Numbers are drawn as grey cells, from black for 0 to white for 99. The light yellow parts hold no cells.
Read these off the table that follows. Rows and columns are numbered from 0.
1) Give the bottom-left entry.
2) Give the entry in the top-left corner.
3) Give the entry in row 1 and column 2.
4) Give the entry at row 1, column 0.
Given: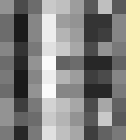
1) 47
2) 57
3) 52
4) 42

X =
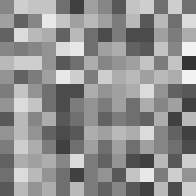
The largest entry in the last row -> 80
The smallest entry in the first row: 25
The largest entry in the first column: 72
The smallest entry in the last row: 25
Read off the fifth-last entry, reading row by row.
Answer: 34
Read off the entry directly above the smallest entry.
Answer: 94
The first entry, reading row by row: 52
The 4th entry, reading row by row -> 76
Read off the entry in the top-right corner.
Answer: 43
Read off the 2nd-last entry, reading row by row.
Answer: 29
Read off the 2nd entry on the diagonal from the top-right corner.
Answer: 43
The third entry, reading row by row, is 76
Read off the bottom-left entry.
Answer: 34
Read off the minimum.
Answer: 20
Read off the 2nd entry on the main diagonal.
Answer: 38
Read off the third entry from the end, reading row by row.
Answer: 72

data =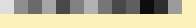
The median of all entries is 46
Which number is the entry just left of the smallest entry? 37

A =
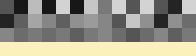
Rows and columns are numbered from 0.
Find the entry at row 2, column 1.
42
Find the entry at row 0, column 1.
9
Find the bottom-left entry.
52
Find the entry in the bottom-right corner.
47
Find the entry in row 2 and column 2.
47
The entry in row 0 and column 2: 73
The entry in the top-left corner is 33

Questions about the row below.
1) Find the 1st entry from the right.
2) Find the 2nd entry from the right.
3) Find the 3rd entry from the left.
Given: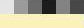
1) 28
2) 51
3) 41

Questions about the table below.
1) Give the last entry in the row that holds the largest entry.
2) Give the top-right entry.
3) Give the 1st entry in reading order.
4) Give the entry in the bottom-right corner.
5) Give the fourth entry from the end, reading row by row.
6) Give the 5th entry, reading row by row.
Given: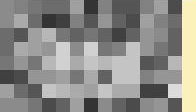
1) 85
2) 29
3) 54
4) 33
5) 29
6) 42

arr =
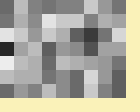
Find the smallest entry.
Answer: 15
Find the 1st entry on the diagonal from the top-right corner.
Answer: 45
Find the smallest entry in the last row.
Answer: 37
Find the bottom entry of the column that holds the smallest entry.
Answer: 41
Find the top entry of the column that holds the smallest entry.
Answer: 41
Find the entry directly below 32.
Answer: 63
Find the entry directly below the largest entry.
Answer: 73
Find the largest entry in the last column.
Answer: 83
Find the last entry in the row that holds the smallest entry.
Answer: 63
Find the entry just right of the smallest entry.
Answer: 63
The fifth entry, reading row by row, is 50
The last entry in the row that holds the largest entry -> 45
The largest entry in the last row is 78
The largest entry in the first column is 92
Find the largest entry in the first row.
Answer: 78
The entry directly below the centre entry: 73
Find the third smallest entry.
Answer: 32
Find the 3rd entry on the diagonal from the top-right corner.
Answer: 23

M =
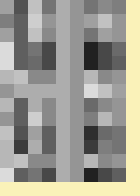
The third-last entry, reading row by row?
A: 13
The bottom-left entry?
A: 85
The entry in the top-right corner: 49
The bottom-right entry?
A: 37
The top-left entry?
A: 62
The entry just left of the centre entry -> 67
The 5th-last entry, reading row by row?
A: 67
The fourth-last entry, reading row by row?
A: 58
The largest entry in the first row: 75
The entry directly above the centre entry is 67
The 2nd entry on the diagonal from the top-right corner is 75
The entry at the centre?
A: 67
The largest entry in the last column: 62
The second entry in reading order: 32
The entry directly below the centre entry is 67
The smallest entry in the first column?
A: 49
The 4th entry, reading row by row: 45
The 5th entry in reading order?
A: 67
